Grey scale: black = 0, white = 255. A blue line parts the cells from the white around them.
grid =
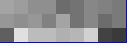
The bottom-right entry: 58
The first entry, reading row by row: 164
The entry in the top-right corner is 122
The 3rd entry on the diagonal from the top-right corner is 209
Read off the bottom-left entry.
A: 95
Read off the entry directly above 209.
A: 135
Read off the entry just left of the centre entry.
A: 129
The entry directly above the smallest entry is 122

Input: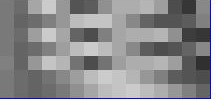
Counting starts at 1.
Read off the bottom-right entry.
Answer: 100
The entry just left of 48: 84
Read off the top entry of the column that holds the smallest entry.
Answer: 136
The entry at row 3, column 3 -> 158
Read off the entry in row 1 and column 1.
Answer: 121
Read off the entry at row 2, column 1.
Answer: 121
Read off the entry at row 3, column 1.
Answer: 121
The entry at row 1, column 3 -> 166
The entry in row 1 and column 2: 108
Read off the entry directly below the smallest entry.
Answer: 77
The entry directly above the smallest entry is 136
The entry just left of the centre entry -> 203
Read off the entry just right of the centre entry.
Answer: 166
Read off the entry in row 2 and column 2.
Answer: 100
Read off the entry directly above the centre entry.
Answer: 128
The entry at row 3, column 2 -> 108
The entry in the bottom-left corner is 121
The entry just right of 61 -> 54
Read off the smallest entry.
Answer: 48

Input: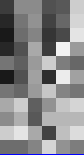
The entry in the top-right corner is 205
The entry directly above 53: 66
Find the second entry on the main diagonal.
117
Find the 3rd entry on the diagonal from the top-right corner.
53
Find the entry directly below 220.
125
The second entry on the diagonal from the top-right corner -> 103
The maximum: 242
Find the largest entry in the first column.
205
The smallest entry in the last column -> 103
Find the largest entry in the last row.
213
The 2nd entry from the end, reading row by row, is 146
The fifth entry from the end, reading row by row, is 109
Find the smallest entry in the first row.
60
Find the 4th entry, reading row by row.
81
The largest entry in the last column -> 228
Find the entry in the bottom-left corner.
109

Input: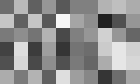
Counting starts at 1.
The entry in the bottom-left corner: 172
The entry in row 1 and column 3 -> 96
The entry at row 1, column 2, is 185
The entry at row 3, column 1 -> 122
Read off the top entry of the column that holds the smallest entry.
179
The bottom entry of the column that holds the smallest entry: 53
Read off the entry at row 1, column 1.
109
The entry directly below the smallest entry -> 209
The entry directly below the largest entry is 73
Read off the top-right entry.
172
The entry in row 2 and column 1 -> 197
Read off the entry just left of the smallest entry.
142
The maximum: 245
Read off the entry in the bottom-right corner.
165
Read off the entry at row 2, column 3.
197
